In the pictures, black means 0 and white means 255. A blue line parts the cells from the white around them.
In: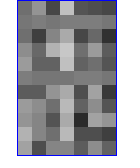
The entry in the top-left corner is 111
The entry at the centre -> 118
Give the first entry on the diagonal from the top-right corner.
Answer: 71
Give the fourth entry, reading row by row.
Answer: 192
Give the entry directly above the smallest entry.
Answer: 98
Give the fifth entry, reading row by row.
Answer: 84
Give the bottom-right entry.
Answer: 98
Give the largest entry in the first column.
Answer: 178
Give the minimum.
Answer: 43
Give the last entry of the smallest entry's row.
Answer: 148
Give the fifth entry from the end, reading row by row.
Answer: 133
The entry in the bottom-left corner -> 162
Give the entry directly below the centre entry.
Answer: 170
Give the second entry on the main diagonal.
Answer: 125
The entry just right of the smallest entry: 162
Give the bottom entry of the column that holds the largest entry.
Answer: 133
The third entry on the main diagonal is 133
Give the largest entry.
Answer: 199
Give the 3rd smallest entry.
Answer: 57
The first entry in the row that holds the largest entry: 141
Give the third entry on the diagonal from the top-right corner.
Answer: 71
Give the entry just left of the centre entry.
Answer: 118

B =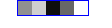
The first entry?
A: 144
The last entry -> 254
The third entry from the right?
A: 14

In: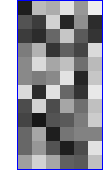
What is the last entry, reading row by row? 192
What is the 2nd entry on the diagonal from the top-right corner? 143
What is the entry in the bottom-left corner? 159
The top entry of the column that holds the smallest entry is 186
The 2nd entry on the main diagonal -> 60
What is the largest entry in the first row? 238
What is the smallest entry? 23
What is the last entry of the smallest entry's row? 204
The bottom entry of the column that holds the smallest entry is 210
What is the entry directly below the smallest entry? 166
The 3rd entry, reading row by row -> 172
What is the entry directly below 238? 44
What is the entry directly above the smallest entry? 210
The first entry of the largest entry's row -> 30
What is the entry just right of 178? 52
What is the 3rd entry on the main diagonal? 103
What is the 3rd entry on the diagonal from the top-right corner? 198
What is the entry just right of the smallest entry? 83
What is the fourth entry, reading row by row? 226
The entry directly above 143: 151
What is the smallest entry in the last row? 90

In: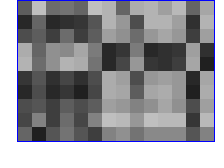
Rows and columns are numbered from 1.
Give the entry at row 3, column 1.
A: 77
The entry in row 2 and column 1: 40
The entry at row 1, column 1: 93
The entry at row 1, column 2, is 191
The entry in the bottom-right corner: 130
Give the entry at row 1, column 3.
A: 108
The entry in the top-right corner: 166
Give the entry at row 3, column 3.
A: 62
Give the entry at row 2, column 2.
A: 101

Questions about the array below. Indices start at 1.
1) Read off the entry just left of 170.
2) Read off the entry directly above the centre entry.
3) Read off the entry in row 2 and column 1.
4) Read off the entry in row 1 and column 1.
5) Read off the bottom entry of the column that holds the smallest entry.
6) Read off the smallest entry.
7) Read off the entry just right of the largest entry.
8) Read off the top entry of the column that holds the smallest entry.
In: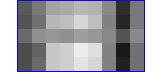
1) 164
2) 214
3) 84
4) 90
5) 32
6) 25
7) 222
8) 46

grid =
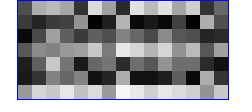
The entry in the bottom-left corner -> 153
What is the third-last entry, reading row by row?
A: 206
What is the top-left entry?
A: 79
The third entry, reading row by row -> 186
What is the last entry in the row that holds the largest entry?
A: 200
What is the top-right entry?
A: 103
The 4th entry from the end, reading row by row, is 219
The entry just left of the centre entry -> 123
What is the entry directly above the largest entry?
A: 173
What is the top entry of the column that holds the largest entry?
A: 43
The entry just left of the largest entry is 153
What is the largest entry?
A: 247
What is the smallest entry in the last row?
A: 147
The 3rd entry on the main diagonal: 160
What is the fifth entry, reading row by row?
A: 51
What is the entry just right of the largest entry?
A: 231
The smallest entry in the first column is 9
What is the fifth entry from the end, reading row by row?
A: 231
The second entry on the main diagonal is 37

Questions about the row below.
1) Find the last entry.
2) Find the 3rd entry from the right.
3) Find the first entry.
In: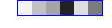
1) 123
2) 34
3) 243

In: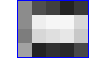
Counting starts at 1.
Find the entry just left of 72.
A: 41
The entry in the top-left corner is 140
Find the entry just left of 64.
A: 79
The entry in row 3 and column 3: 223
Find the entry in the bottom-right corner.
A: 72
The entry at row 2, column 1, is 140

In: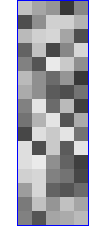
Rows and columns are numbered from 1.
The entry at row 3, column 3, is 214
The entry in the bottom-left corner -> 129
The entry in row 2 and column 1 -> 78
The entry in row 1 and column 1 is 193
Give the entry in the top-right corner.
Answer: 135
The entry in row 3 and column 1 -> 186
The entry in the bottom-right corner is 186
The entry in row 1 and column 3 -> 149
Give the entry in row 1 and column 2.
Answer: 165

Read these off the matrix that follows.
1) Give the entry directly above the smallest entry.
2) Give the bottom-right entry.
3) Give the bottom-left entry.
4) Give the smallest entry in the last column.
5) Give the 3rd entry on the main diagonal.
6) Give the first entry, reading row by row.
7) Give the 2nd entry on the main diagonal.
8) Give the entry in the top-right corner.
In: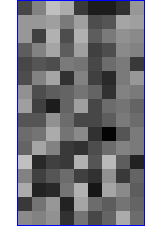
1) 93
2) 108
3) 138
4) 34
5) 177
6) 71
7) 151
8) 151

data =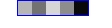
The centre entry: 214
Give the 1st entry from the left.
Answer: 182
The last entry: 9

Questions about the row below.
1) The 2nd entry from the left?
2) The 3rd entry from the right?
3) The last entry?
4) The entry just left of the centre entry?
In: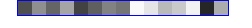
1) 143
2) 242
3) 172
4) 130
